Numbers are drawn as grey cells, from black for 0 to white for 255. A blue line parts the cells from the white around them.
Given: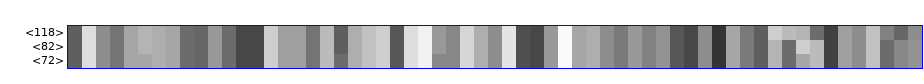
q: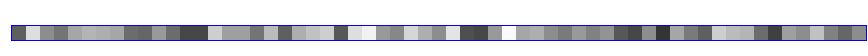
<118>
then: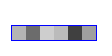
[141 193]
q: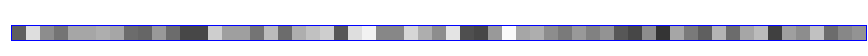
<72>

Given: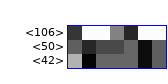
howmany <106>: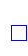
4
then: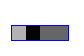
[102  13]
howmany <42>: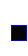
1
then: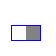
[ 39 252]
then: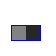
[252 252]
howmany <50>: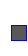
0
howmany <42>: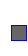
3

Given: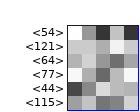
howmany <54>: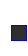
0
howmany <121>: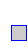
3
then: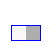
[105 187]
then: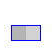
[151 111]
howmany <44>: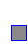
1
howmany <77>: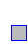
1

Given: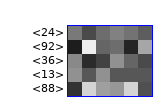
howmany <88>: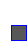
0
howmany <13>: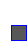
4
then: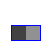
[101  74]

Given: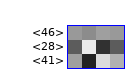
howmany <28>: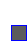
2
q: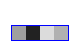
<41>
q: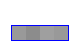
<46>
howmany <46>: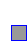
2
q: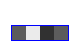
<28>

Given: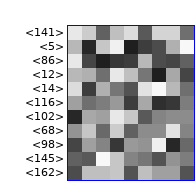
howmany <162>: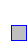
3
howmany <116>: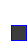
1
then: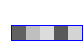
[212 111]

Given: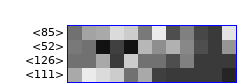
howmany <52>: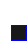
0
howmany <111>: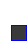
4
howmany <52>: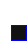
2
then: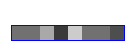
[128  58]
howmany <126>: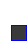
4
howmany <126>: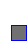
4

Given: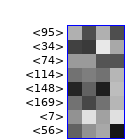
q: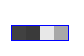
<34>
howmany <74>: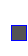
2
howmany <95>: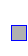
2
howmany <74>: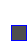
0

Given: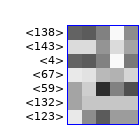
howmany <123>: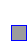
2
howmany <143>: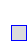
3
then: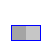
[198 198]
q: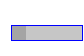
<132>
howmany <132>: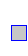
4

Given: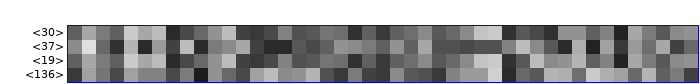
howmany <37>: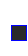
5
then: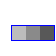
[ 42 174]

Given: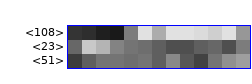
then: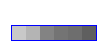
[79 79]
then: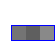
[87 66]
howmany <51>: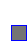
4
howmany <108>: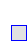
4
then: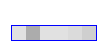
[225 151]
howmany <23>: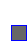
2

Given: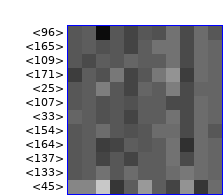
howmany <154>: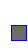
4
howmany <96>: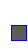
1
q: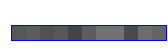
<165>

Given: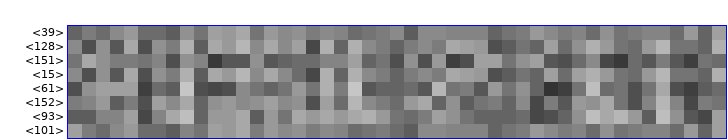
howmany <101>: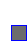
7
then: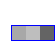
[153 153]
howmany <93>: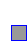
7
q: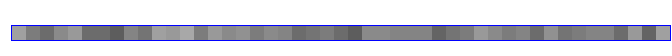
<101>
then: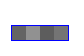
[124 100]
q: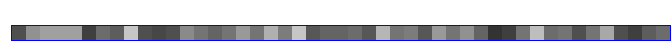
<61>
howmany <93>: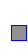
3

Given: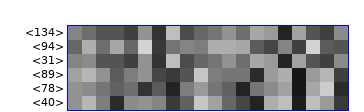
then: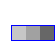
[70 35]
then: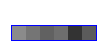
[ 35 125]
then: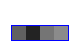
[161  23]

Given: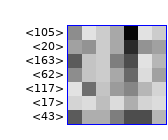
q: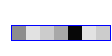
<105>
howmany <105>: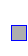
0
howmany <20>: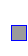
0
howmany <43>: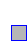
1
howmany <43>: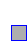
2
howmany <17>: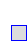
3

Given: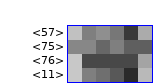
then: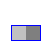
[143 119]
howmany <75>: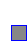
2
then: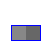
[127  95]
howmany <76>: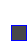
4
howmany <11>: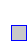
1
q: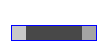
<76>
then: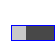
[72 72]

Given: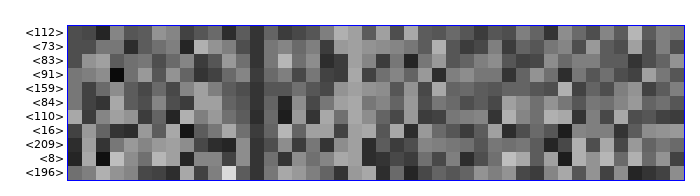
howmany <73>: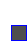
7
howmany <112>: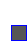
6
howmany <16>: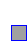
4

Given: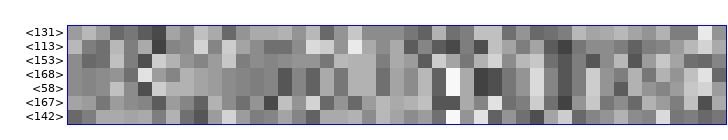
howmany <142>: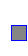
4
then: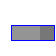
[184 178]
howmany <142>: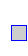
1
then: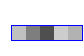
[148 133]
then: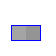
[178 126]
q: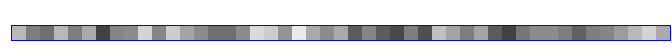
<113>
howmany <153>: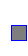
4

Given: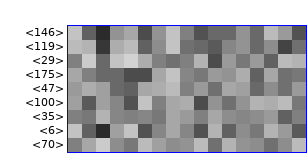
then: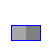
[105 105]
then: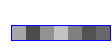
[105 147]
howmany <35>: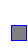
4
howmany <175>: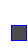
2
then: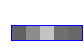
[ 90 134]
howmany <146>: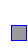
1

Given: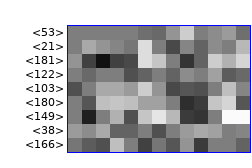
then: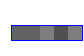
[155 169]
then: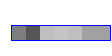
[126  46]
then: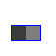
[126  99]
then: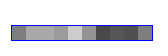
[191 133]
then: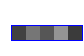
[126 126]
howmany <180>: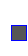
2

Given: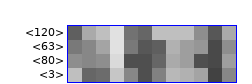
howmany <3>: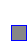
2
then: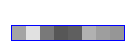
[ 73 142]
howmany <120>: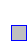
4
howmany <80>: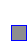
2

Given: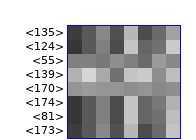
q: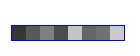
<124>
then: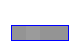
[142 148]

